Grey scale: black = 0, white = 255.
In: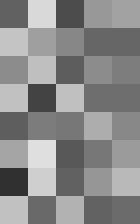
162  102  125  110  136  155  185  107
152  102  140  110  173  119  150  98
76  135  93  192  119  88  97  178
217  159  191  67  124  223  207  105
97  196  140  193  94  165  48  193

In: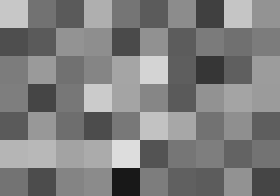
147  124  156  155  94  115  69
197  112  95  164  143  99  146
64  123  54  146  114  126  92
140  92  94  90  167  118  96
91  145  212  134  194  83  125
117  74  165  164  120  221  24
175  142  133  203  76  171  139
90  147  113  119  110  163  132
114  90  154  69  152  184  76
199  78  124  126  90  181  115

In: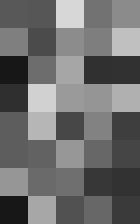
139  192  49  176  62  69  50  58
114  126  48  149  130  103  55  103
215  140  166  154  71  151  111  81
86  75  109  209  182  98  106  167
88  127  23  47  93  93  150  23

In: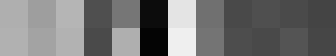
68  70
74  84
79  73
73  77
112  116
228  239
12  4
118  175
79  74
181  178
158  163
175  177

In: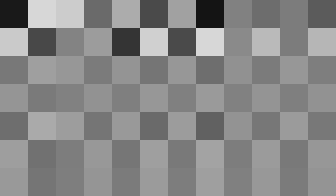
91  182  126  146  120  151  148
124  124  151  127  155  121  123
109  186  123  148  119  155  152
129  138  145  129  147  125  128
20  215  110  154  97  163  159
161  74  151  128  156  121  125
74  208  117  151  106  159  155
172  52  148  127  153  118  123
106  156  123  146  117  152  149
204  131  151  129  157  125  126
215  72  159  122  170  113  117
25  202  120  149  110  158  153

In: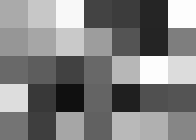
253  126  220  84  134
37  36  253  80  176
60  84  183  31  185
67  157  104  100  97
248  201  65  16  166
199  166  93  56  62
170  150  105  221  116

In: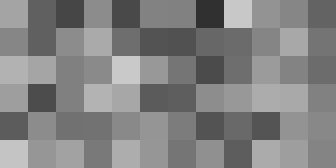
99  116  108  129  136  132
134  168  131  169  147  158
147  133  155  172  84  171
200  107  110  152  105  93
48  103  75  141  83  144
129  81  117  94  124  117
130  83  152  91  149  150
73  110  201  167  137  173
140  170  138  179  114  121
70  140  128  128  113  162
96  96  165  76  140  150
164  134  178  158  92  196
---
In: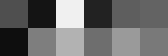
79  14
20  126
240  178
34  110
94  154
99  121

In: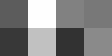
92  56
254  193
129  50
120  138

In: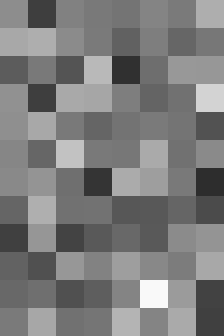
141  168  92  145  143  134  137  101  64  98  104  122
62  174  121  62  168  102  148  175  150  80  111  167
129  139  84  169  121  194  111  113  67  151  80  113
121  122  185  166  101  121  52  114  89  130  94  117
116  97  48  126  115  119  171  87  104  158  132  180
132  126  110  100  122  170  158  88  89  136  249  132
122  102  152  113  116  113  121  101  139  124  155  170
174  119  151  211  82  138  45  75  148  168  66  64

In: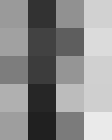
154  161  125  176  158
50  66  60  38  32
145  94  149  188  123
209  219  208  207  234

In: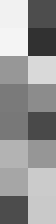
241  244  151  122  120  179  166  76
77  49  217  140  73  150  203  201

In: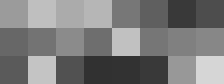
155  103  90
191  115  196
171  139  81
182  110  49
119  193  50
95  118  57
57  128  152
77  135  214

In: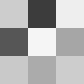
205  86  201
60  245  171
238  166  205
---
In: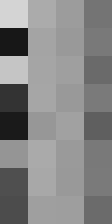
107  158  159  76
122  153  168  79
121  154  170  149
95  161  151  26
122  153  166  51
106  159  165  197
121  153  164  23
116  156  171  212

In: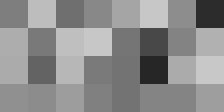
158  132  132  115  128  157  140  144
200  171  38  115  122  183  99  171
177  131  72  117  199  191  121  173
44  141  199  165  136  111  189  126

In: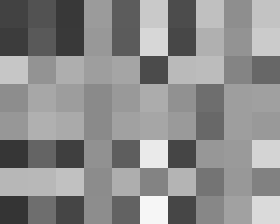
218  161  135  70  246  98  141  69  110  52
129  152  116  180  131  174  140  193  184  183
212  154  151  69  234  94  145  63  100  54
153  158  104  154  166  161  138  170  176  151
160  158  110  145  172  153  138  157  167  141
103  132  188  186  75  165  158  174  147  198
203  147  176  71  215  91  152  57  89  60
195  142  192  76  201  92  155  56  82  66

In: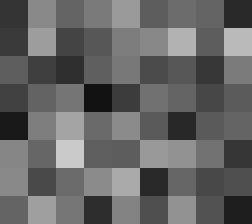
30  82  146  79  131  45  118  159  100
79  72  102  41  170  139  107  73  137
54  114  146  153  93  95  202  102  134
100  90  40  90  139  106  164  126  25
91  71  100  113  60  18  117  99  65
123  55  87  75  120  95  47  63  94
186  93  178  136  125  87  68  157  58
41  100  108  93  154  122  100  137  52

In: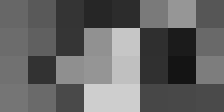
74  72  71  206  206  73  106  117
125  20  48  192  149  143  50  113
105  27  47  198  145  53  96  108
86  150  122  44  38  52  89  103

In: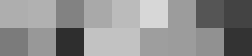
51  145  156  158  194  194  46  152  123
67  85  156  215  187  169  130  177  174
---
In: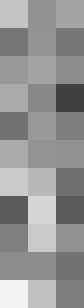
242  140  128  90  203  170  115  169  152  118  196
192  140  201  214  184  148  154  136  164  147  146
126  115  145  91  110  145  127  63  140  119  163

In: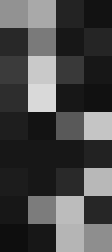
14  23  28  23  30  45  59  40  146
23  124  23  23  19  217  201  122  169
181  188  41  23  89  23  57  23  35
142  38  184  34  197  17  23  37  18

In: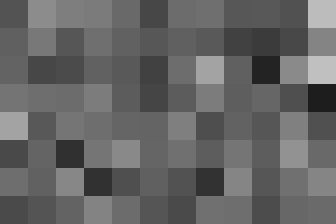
74  110  73  163  116  99  96  83
84  97  100  88  110  71  120  140
99  135  48  117  108  75  86  126
131  49  117  110  124  97  111  123
108  79  137  101  92  89  97  105
85  96  101  100  69  65  87  71
74  82  112  127  92  109  96  108
112  50  93  78  124  163  89  111
110  133  117  98  94  96  65  87
76  86  93  86  102  35  59  88
103  112  146  128  79  138  72  81
106  133  105  80  29  192  132  188

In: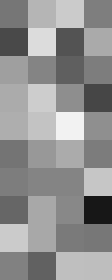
129  203  102  125  116  174  171  159  73  118
97  168  168  132  152  195  205  132  220  181
191  122  136  132  171  242  142  95  83  203
190  119  23  198  124  143  70  125  170  126

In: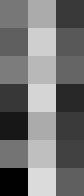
1  116  23  55  124  95  119
219  191  171  213  184  207  171
95  65  58  40  101  88  57

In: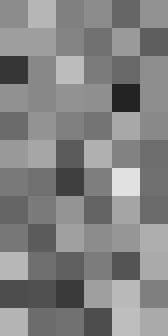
180  77  183  119  101  121  153  107  145  54  158  140
108  80  111  91  122  113  166  147  136  136  158  182
113  58  96  160  148  63  91  128  146  188  132  128
77  159  124  140  100  126  176  116  143  123  113  140
190  185  84  150  165  225  130  168  35  105  154  102
170  127  170  174  107  112  110  137  142  142  94  146

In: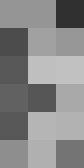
142  87  97  87  76  149
176  181  86  191  161  149
116  178  169  193  150  48

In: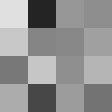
172  120  200  224
71  198  132  36
156  143  136  150
115  181  160  141
